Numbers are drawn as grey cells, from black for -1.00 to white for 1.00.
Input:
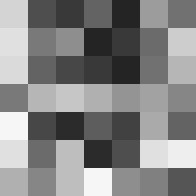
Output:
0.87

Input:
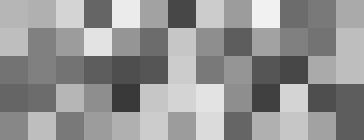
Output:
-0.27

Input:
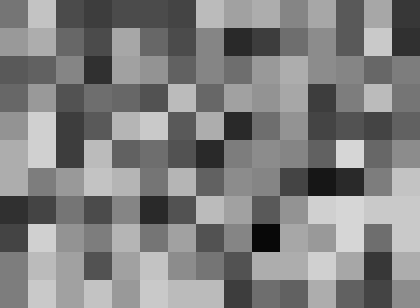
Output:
0.36

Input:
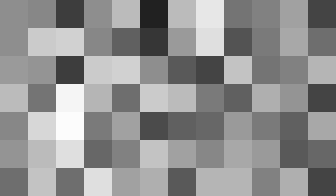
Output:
-0.19

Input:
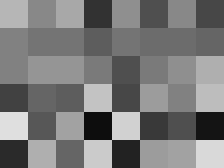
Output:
-0.84
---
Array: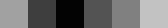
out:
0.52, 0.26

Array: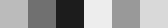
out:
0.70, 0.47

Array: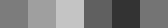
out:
-0.09, -0.03

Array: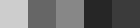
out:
-0.54, 0.61

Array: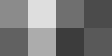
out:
-0.41, -0.24

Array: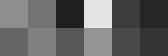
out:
-0.70, -0.21

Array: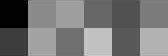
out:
-0.03, -0.53

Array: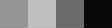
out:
-0.93, 0.17

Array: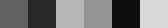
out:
0.72, -0.24

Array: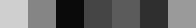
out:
0.21, 0.62
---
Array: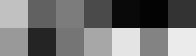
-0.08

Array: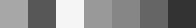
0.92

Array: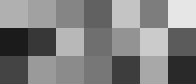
0.09

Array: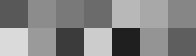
-0.54

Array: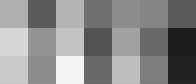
0.91

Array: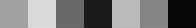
-0.17

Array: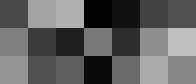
-0.26
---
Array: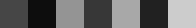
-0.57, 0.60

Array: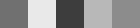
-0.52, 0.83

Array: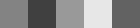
0.20, 0.81

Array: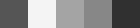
0.29, 0.91

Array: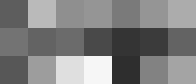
-0.43, 0.93

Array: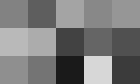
-0.48, 0.69
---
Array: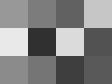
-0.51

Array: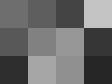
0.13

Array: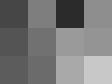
0.32

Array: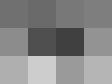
0.21

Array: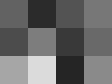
-0.71

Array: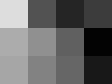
-0.20

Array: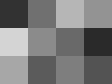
-0.01

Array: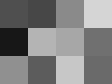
0.56

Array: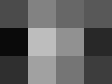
-0.08
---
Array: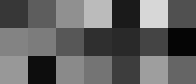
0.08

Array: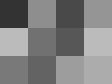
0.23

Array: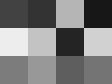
-0.26

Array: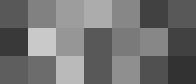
0.46

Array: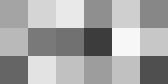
0.51

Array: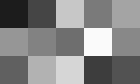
0.68

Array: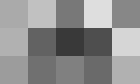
0.00

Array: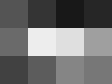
0.04

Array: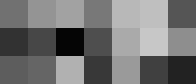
0.39
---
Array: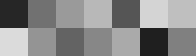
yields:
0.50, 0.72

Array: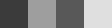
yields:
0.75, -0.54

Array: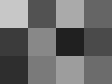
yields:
-0.21, -0.64

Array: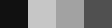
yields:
-0.37, -0.87

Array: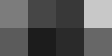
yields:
0.57, -0.29

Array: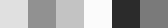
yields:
-0.04, 0.76
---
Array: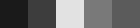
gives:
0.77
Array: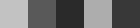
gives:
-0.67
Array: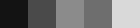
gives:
0.09
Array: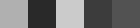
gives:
0.59
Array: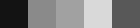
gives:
0.26
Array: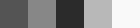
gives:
-0.66
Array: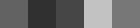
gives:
-0.45
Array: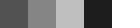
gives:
0.50
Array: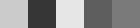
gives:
0.80
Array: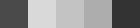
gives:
0.53
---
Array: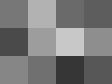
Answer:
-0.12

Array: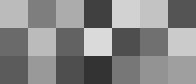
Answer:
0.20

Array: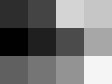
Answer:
-0.08

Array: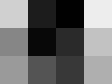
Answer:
-0.34

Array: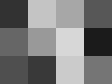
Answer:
-0.55

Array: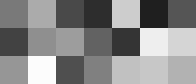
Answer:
0.98

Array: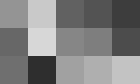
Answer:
-0.64
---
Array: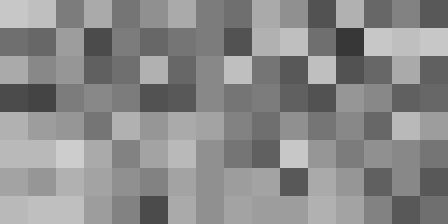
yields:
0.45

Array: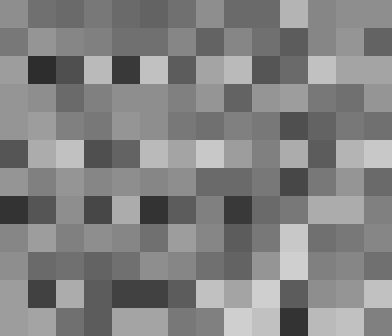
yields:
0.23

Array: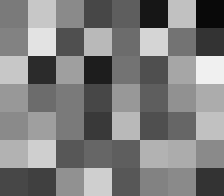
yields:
-0.44

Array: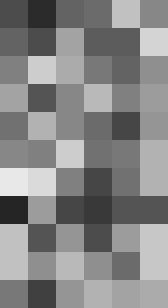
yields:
-0.06

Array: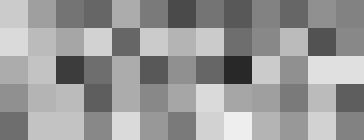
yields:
-0.14
